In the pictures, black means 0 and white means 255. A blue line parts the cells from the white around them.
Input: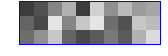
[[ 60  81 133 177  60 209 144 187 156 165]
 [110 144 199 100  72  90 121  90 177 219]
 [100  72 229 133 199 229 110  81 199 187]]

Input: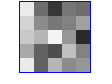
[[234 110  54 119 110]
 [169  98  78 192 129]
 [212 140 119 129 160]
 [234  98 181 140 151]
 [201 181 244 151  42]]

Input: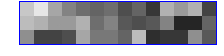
[[143  67  67  78 166 120 120 100 188  46  55  55 143  88]
 [188 177 154 154 177 110 131  88  78  88 131  37  37 100]
 [199 230 166 131 110 100 110  78 100  55 177 154 177  67]]

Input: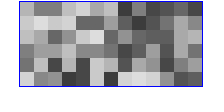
[[115 191  71 181  71 202 181  83 169 146  71 127 158]
 [191 169 103 146 202 221 103 146 103  94  94 169 181]
 [181 127 127 191 211 169 191  60 127  71  83 103  71]
 [211 136 146  60  71 202  60 211 221 211 146  83  94]
 [127 158 158 191 136 136 115  71  94 158  83 169 115]
 [202 221 202 211 103 103 158  94  60  83 115 169 136]]

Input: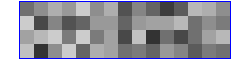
[[204  72 133  82 100 153 153 100 153 162 162 184 112 142 123]
 [193  51 142 204 100 174 162 112 123 100 153 133  91 123 112]
 [112 142 174 153 204 142 174  82 133 100  60  91 184 174 142]
 [162 184 204 123 204 123 162  72 193  51 112  72 112 162 184]]

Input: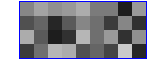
[[172  90  29  49 182 111 153  49 144]
 [ 80 101  38  90 134 111  59 134  49]
 [134 163 144 153 172 123 123  29 153]
 [ 59 111 182 172  80 101  68 202  38]]

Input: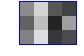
[[ 98 190  36 159]
 [130 221  56  75]
 [139 212  87  66]]
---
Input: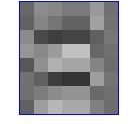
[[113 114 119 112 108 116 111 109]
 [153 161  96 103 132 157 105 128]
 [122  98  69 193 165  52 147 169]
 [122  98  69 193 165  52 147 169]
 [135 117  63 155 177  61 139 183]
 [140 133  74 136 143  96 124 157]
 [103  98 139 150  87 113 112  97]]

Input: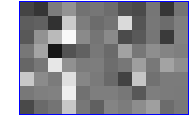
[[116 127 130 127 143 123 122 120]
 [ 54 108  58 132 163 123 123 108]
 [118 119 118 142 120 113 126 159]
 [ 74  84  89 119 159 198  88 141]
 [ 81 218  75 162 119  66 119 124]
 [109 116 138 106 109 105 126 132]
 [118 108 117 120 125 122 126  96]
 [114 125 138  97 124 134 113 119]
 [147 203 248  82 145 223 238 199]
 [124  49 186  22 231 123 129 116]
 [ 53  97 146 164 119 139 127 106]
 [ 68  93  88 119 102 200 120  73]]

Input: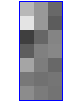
[[104  92 132 135 104 117 115]
 [152 152 102 128 125 113 123]
 [184 228  63  93 165 120 140]]

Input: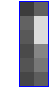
[[ 96 218 220 133 119  93]
 [ 60  98  88  74  84  70]]

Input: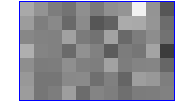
[[ 86 108 114  60 102 126 129]
 [148 149 141 164 133 152 125]
 [241 169 125 118 132 158 124]
 [148 171 105 124 125 101 111]
 [143  98 162  92 162 128 126]
 [122  86 114 129 126 111 132]
 [143 139 123 145 128 138 108]
 [115 105 161 106 143 137 158]
 [125 137 129 129 125 118 125]
 [147 126 130 132 124 118 118]
 [169 156 135 175 142 152 156]]

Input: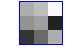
[[250  33 174]
 [189 159 106]
 [174 146  52]]
